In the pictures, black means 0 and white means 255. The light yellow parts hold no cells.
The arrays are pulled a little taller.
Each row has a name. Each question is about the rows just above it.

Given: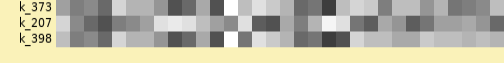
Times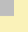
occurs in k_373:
5
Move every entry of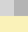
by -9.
[204 171]
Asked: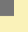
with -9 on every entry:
[108]
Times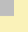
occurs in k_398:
6
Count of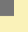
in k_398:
2
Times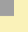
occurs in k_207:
4
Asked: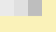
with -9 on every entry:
[225 215 181]

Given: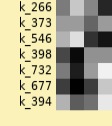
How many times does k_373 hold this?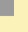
3
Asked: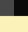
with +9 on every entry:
[80 19]
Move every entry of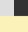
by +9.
[231  59]
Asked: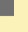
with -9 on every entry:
[103]

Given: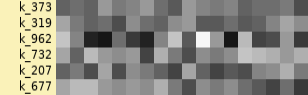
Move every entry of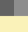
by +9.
[107 150]
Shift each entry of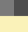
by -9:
[113  68]
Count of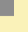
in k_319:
3
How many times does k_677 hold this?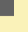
0
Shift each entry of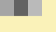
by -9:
[156  89 177]
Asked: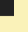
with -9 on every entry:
[25]

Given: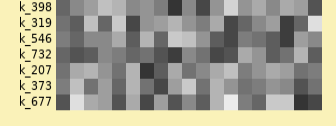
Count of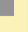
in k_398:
3
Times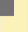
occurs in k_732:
3
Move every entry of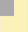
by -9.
[161]
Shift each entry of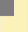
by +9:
[134]

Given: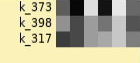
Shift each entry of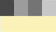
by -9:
[ 63 147 107 190]
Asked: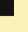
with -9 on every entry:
[10]
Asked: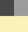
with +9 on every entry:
[ 81 165]

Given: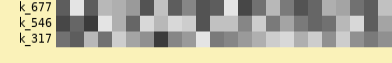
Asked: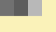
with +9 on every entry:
[122 102 193]
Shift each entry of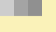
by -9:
[196 155 135]
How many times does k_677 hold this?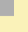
2
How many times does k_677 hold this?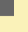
1
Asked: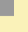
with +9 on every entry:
[163]
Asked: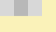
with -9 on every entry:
[207 175 207]
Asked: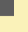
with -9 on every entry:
[84]

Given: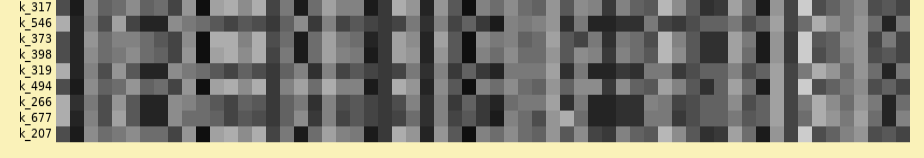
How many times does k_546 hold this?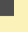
4
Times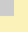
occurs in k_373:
1
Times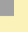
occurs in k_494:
5
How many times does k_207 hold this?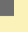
7
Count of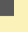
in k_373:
5

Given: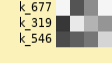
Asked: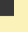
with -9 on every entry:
[46]
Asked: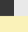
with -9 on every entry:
[ 46 224]
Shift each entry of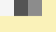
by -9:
[236  75 131]
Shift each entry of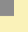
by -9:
[131]
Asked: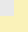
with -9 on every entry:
[224]
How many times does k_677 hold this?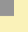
0

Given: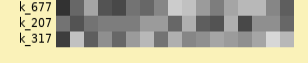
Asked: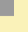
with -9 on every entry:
[146]
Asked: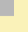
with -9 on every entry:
[175]

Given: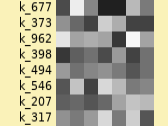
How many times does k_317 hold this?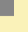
0
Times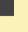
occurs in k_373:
3

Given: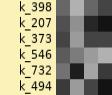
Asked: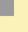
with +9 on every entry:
[164]
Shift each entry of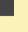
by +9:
[77]
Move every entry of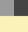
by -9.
[146  59]
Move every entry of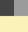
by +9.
[ 77 164]
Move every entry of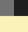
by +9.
[123  39]
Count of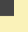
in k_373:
3
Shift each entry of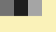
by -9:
[105  21 156]

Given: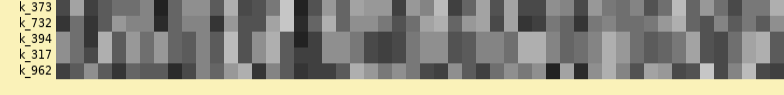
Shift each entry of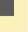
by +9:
[100]
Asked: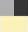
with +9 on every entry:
[184  62]

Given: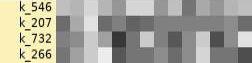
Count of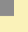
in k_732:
3
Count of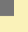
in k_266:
5
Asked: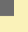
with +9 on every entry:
[117]
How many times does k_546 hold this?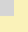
3
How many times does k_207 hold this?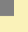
6
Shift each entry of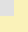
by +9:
[234]
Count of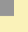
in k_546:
3

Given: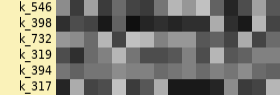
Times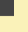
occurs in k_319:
0
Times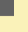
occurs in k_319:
1
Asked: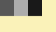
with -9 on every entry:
[ 78 163  16]
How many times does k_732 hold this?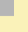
2
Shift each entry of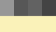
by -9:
[142  78  89  59]
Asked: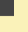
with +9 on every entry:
[77]
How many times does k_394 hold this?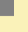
4

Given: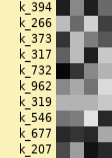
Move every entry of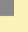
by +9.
[145]
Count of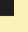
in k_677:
0
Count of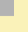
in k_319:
3

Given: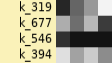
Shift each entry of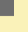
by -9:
[101]
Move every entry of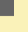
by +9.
[110]
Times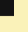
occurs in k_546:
3
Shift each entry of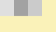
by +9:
[232 171 212]

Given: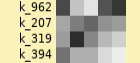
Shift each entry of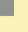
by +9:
[154]
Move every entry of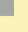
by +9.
[175]
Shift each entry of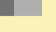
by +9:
[123 184 184]

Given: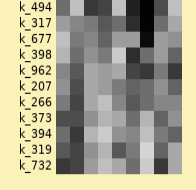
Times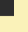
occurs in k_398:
1
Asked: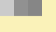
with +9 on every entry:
[212 154 143]
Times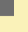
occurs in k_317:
2
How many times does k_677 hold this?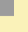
3
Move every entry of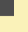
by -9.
[68]

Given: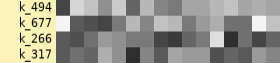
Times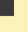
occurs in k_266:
1
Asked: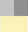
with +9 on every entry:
[203 153]
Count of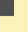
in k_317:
1

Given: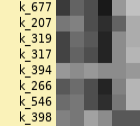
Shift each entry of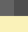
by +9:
[108  87]
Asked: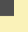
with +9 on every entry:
[87]
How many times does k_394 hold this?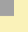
0

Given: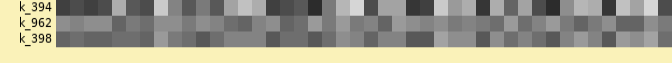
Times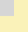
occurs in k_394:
2
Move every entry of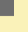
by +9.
[119]
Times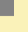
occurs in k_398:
9
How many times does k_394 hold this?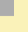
5
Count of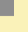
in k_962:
11

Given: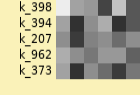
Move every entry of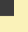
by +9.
[68]
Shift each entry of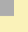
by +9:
[182]
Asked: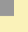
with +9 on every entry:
[161]
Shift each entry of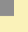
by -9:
[133]
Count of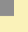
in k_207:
3

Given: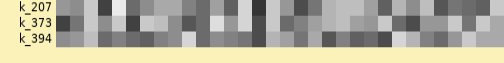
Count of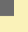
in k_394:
5
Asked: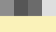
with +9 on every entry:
[150  95 116 231]
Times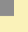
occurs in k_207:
3
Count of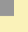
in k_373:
4
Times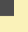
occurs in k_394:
2

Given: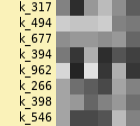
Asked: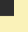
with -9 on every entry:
[36]
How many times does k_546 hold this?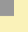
0
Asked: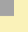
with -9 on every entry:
[155]
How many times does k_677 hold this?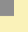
2

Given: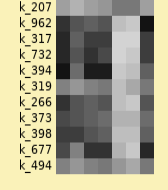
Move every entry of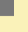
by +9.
[129]
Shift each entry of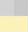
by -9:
[202 191]

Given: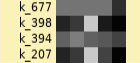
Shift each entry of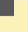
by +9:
[97]
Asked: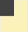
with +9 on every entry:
[75]
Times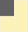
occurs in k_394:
2
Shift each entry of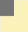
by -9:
[107]
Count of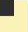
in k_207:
0
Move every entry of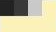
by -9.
[ 26  48 192]
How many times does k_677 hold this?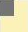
4

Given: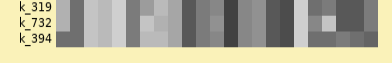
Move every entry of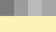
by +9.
[132 165 195 175]
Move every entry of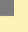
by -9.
[114]
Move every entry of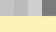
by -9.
[187 177 198 114]
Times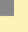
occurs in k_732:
2
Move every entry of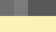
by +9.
[120 132  97  97]
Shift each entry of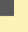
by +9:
[97]
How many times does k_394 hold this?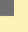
5

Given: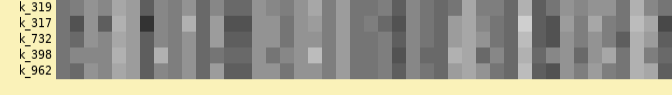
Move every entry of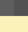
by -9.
[85 73]
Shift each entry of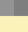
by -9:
[138 117]
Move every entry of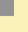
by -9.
[138]
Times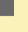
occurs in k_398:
10

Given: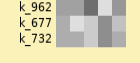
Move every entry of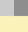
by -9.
[194 133]
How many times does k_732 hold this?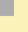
3
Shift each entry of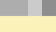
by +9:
[182 182 212 151]
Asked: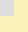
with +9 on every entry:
[231]
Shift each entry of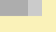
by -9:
[164 164 194]

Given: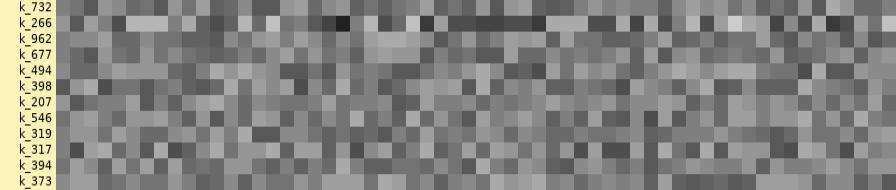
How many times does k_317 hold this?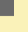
3
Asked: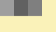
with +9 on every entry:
[167 106 136]
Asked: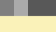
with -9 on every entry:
[118 161  79  79]

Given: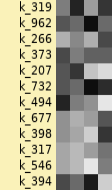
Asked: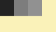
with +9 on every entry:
[ 44 134 154]
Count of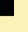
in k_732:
0

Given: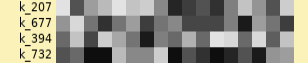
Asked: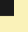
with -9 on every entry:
[17]
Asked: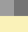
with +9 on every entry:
[166 125]
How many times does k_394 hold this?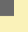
4
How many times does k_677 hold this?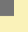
4
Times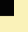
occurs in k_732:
0

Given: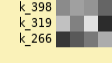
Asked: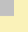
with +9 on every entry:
[202]
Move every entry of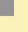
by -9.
[139]
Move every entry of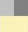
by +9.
[202 138]
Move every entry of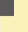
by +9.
[98]

